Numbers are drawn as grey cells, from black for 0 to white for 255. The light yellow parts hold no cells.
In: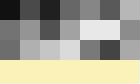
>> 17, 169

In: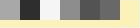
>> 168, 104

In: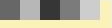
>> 103, 205

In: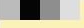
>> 187, 222

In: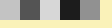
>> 195, 145

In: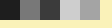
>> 30, 164

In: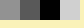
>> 146, 208
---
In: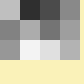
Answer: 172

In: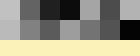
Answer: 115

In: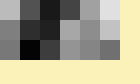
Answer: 167

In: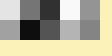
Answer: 84

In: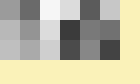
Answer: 59

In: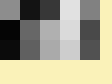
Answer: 176

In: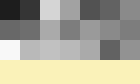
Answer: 154

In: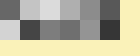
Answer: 111
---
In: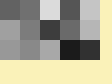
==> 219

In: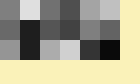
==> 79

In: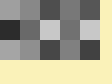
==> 78

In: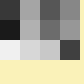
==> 165

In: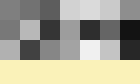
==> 218

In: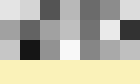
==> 107

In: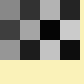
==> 50

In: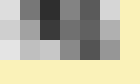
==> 131

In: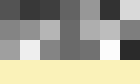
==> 151
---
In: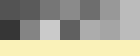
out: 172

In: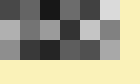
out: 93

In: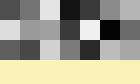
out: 42

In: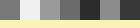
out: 44

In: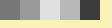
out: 224

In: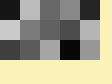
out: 165

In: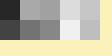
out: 135
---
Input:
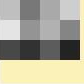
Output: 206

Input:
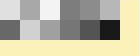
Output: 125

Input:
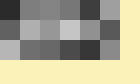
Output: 119

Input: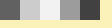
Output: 156

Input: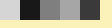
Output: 166

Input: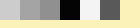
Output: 4

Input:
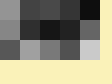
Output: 53

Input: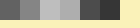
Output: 174

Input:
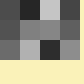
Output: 69
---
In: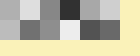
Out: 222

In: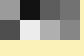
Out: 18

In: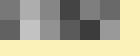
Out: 173

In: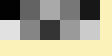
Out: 99

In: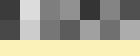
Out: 220

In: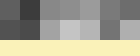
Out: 60

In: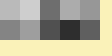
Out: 206

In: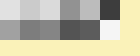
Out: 203

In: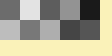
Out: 227

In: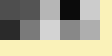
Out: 84
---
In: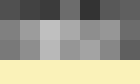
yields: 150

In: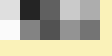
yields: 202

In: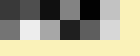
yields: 2

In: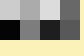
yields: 220

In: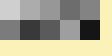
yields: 109

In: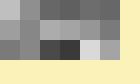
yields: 150

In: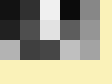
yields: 93

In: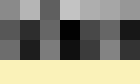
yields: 102

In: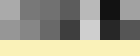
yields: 18
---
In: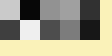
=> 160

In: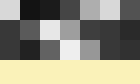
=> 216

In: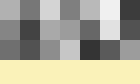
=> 240

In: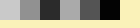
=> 84

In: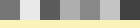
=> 196

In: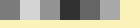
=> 101

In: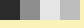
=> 229
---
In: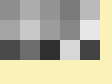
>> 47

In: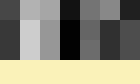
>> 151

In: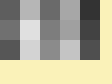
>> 139

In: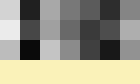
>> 196

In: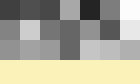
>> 154

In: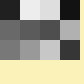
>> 199
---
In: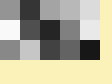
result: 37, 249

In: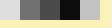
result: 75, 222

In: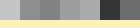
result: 158, 197

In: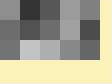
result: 109, 195

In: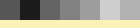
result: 129, 206

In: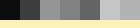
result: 129, 198

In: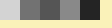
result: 85, 211
